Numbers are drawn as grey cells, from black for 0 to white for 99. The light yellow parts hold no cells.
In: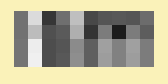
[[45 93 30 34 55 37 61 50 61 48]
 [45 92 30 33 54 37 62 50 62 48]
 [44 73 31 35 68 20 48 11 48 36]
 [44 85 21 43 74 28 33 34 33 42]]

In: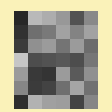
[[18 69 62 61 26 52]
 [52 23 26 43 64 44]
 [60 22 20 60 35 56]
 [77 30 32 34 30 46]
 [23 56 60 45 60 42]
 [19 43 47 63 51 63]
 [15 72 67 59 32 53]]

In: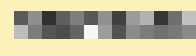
[[73 48 33 30 39 96 61 32 54 48 44 47 53]
 [35 55 19 37 49 34 56 25 60 69 21 43 75]]

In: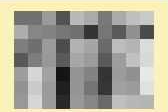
[[59 83 60 16 59 52 41 74 71 70]
 [57 79 60 12 58 45 21 62 60 87]
 [61 83 63  8 58 51 20 60 56 90]
 [34 49 59 35 65 60 35 61 75 84]
 [49 43 60 30 69 64 41 73 70 85]
 [67 52 51 46 44 20 46 35 56 29]
 [44 44 60 32 72 66 47 66 74 78]]

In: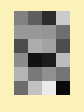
[[42 75 91  4]
 [70 47 56 45]
 [54  7 11 73]
 [30 67 63 30]
 [59 59 58 43]
 [50 37 17 79]]

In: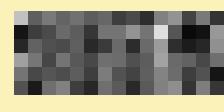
[[32 10 43 50 24 15 43 35 16 35 50 55 20 49 21]
 [45 28 33 30 36 24 48 32 26 37 51 42 24 32  8]
 [62 46 27 45 34 28 43 42 31 36 63 41 38 28 43]
 [15 38 31 29 37 16 23 41 17 41 60 18 11 15 56]
 [ 8 24 29 41 36 21 45 45 57 45 86 33  4  7 59]
 [75 37 47 39 44 36 40 24 29 18 50 57 26 47 20]]
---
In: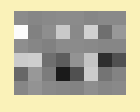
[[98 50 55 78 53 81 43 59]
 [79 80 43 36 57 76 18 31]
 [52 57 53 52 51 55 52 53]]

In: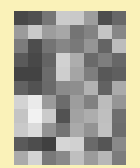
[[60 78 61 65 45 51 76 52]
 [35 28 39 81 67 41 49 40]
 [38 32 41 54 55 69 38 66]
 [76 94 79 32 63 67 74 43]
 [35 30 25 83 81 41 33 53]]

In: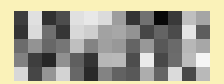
[[20 85 43 21 84 80 63 65 57 27 39 29 89 36]
 [50 24 15 56 37 20 71 72 30 91 28 42 73 95]]

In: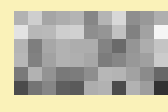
[[88 71 72 80 81 55 58 75 50 63 95]
 [71 50 63 69 68 65 48 52 59 62 79]
 [29 45 52 37 35 67 69 29 69 61 19]]

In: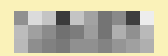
[[73 62 54 44 48 61 45 68 56 72]]

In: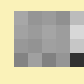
[[63 60 64 61 84]
 [51 62 50 58 19]]

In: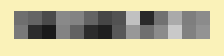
[[47 17 10 51 38 17 12 34 59 43 54 78 50 57]]

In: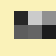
[[36 39 11]]

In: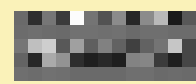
[[42 43 42 41 44 44 43 44 41 43 43 42 42]
 [39 15 66 57 18 12 16 12 51 52 23 12 27]]
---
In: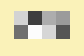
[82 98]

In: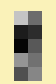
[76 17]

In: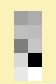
[62 73]

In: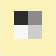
[17 80]

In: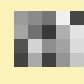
[60 44 55 58]

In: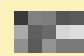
[22 37 57]

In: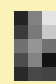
[14 47 44]
